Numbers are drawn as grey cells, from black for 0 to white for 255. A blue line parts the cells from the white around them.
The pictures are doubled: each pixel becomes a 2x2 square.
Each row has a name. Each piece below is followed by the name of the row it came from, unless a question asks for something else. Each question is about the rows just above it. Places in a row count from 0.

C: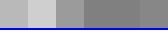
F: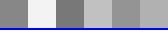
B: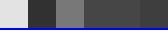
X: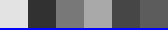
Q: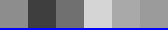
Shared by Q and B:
[62]
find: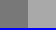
X

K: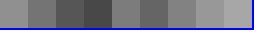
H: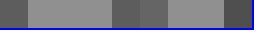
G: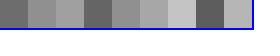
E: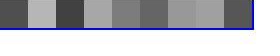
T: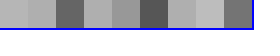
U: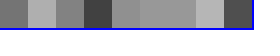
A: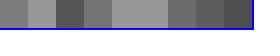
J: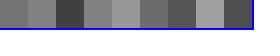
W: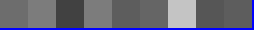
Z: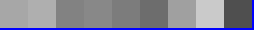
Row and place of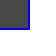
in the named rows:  K, 3
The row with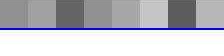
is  G
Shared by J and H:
[79]
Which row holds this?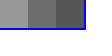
J
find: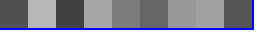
E
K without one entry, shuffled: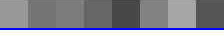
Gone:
[144]
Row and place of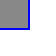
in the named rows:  Z, 3

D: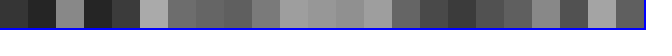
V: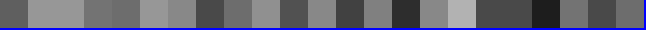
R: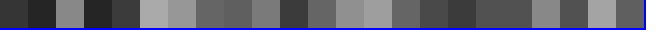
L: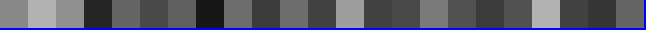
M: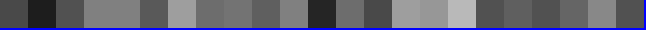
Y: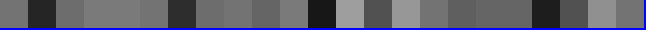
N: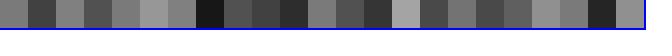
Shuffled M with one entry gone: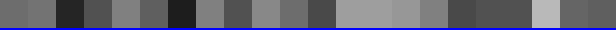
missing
[89]
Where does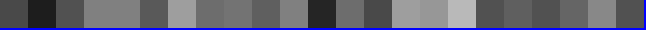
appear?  M

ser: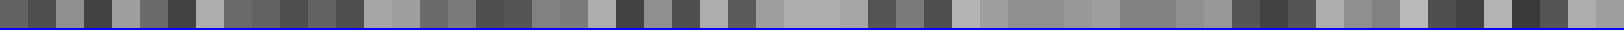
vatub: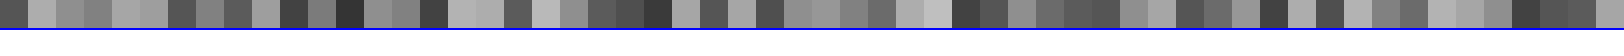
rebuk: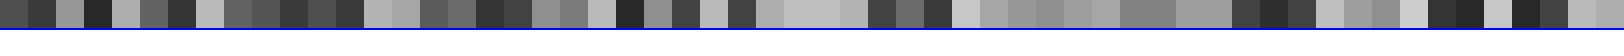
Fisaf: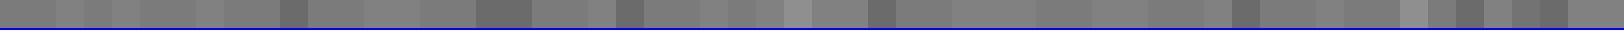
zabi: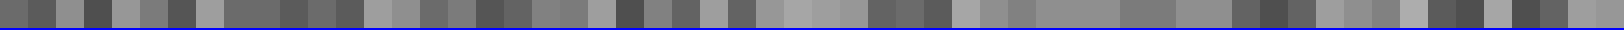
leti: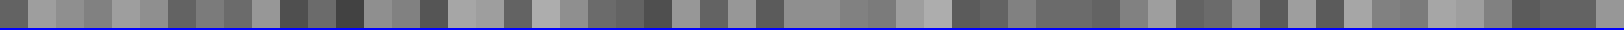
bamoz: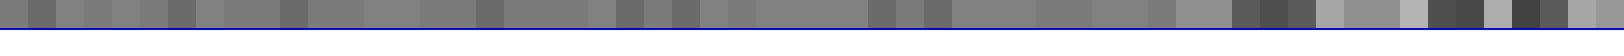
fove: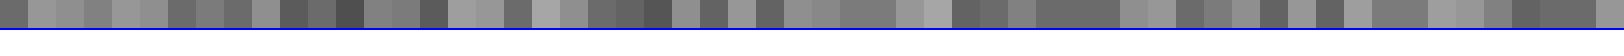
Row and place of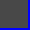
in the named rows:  bamoz, 52
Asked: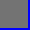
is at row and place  Fisaf, 54
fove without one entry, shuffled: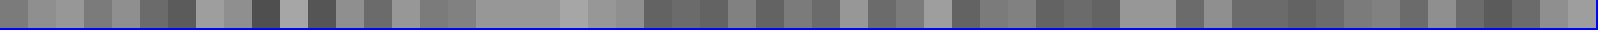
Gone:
[136]

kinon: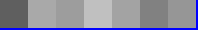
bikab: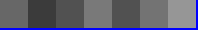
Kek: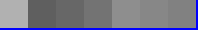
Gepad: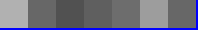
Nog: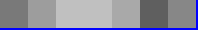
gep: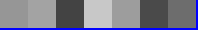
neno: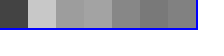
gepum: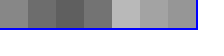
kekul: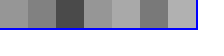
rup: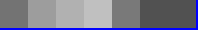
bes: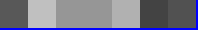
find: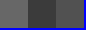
bikab
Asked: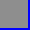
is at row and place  Kek, 4
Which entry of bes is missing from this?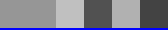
[88]
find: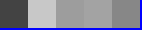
neno
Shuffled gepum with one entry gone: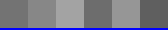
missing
[185]
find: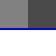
kekul

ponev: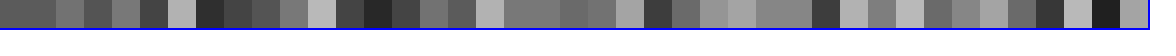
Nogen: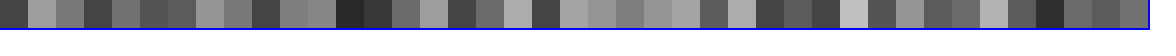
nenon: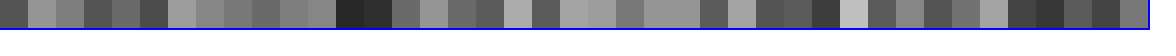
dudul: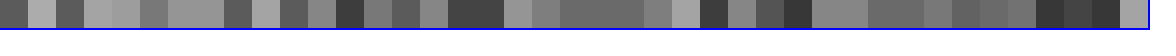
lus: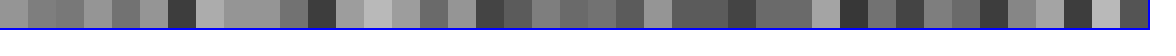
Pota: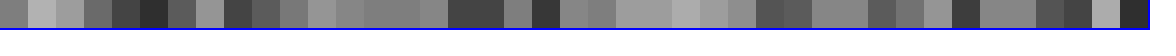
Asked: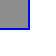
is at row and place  Pota, 26
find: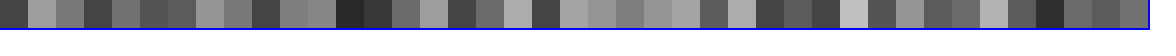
Nogen
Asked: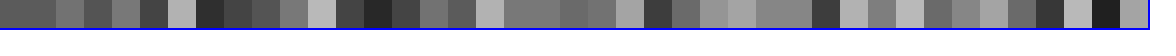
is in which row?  ponev
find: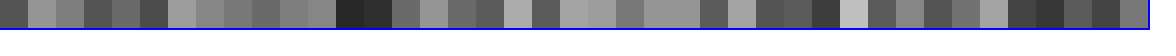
nenon
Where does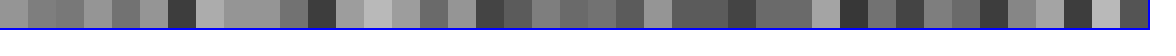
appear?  lus
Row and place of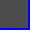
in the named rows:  nenon, 5
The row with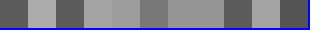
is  nenon

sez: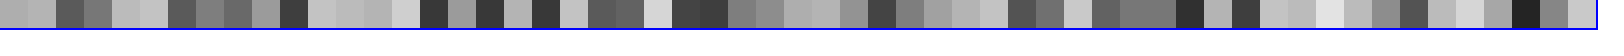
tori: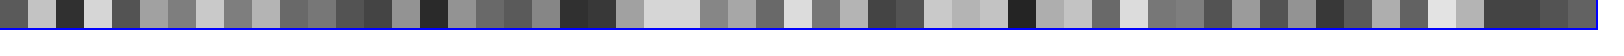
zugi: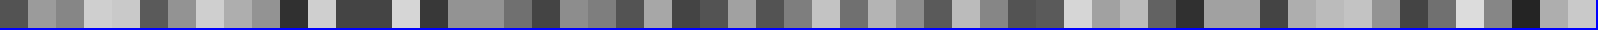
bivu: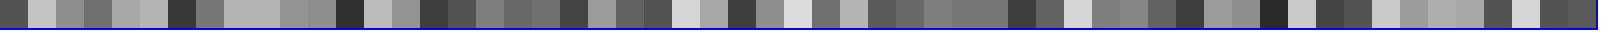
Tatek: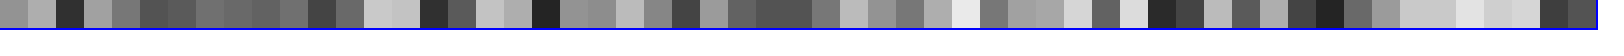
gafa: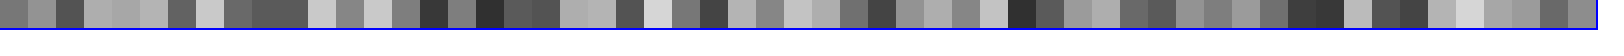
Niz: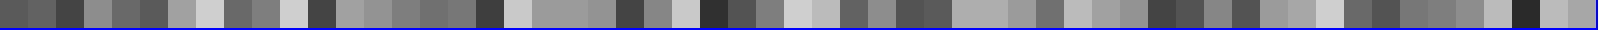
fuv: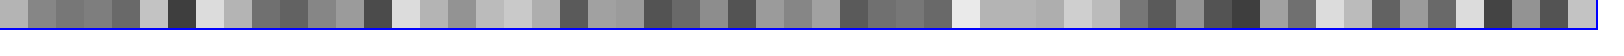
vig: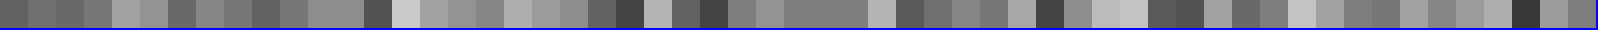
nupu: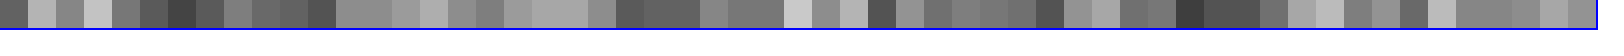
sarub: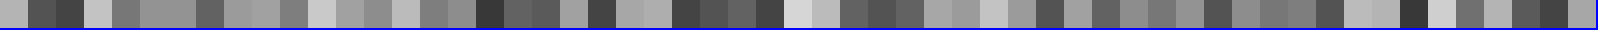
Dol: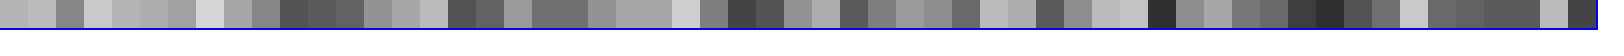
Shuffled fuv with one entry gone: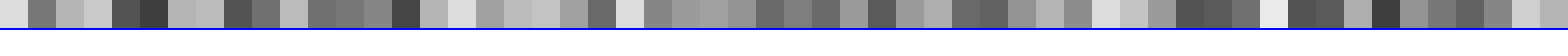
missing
[75]
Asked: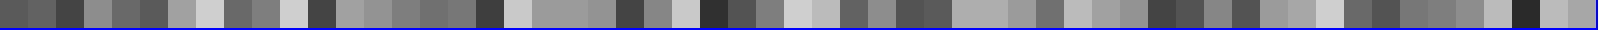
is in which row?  Niz

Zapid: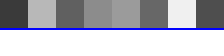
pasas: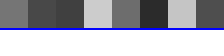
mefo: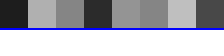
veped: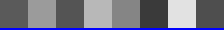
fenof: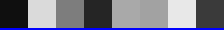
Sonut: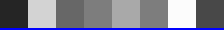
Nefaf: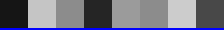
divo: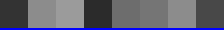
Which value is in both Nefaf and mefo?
[72]
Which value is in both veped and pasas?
[78]
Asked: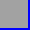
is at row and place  fenof, 5
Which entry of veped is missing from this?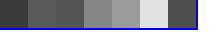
[184]
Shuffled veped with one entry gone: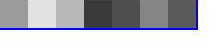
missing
[84]
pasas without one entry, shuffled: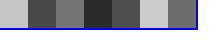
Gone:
[64]
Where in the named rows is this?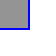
mefo, 4

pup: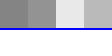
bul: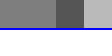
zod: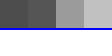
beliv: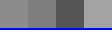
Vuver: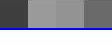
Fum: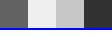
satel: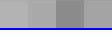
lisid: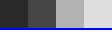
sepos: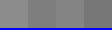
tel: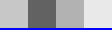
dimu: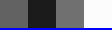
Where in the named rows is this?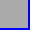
satel, 1
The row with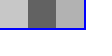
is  tel
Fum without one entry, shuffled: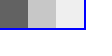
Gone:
[49]
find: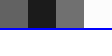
dimu
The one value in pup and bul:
[186]
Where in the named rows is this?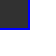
Fum, 3

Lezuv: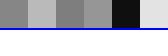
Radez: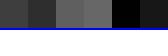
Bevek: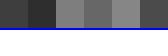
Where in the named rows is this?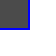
Bevek, 5
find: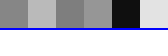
Lezuv

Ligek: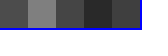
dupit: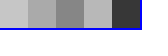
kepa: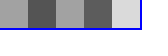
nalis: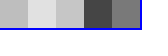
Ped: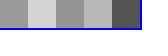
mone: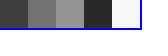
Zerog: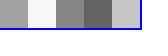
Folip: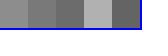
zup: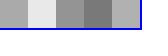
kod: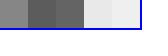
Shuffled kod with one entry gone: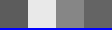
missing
[239]
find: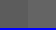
kod
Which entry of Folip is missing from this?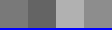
[108]
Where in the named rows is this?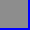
Folip, 0
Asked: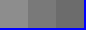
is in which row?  Folip
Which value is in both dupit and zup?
[170]

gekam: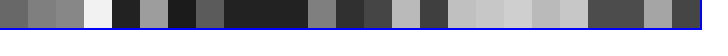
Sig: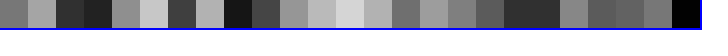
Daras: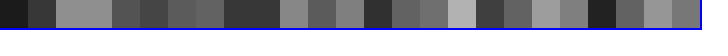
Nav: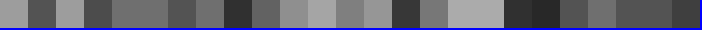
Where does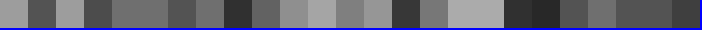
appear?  Nav
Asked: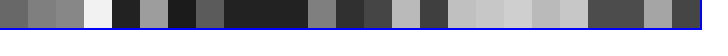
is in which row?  gekam
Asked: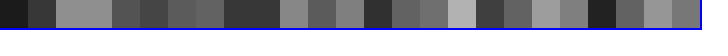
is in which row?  Daras
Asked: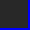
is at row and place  Nav, 19
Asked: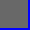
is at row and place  gekam, 0

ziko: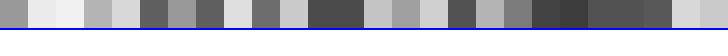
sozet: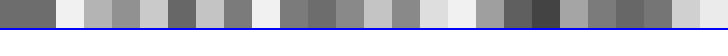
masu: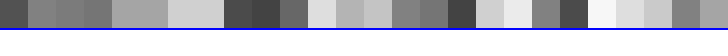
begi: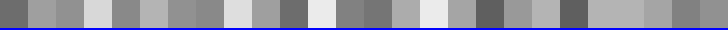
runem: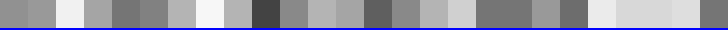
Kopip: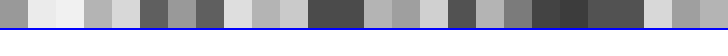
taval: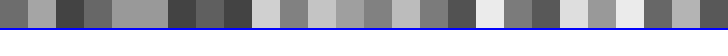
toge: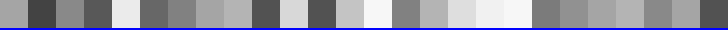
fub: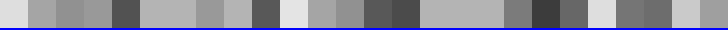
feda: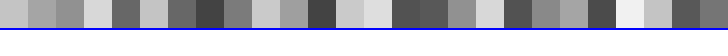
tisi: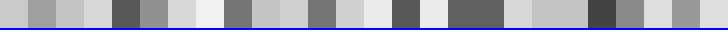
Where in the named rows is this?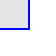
fub, 10
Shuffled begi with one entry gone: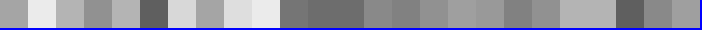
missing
[172]
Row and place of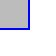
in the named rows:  taval, 14
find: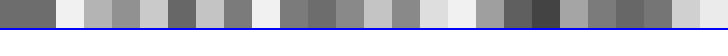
sozet

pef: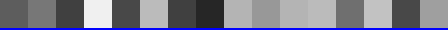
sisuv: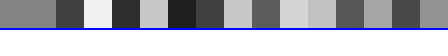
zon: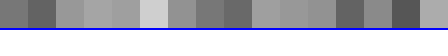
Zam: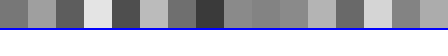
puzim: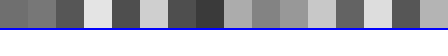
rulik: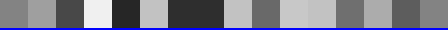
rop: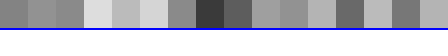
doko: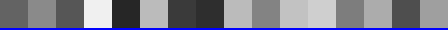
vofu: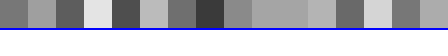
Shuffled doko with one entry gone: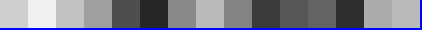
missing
[125]
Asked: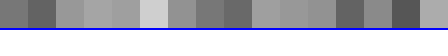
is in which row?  zon

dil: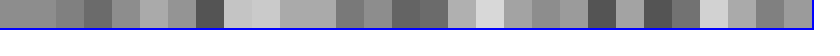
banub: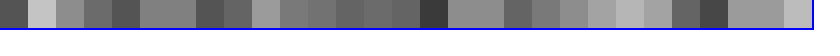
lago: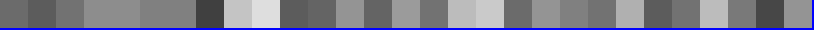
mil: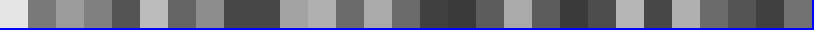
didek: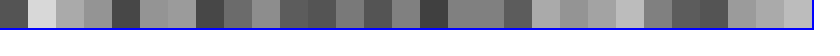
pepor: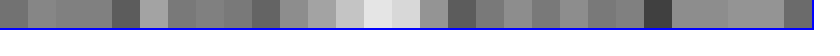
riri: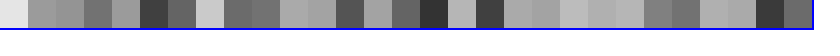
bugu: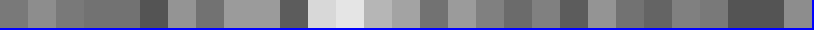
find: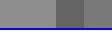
banub
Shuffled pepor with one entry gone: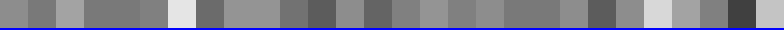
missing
[134]
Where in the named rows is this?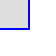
lago, 9
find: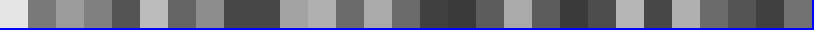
mil
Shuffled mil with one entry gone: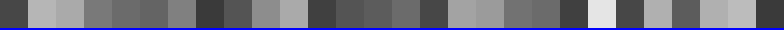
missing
[77]

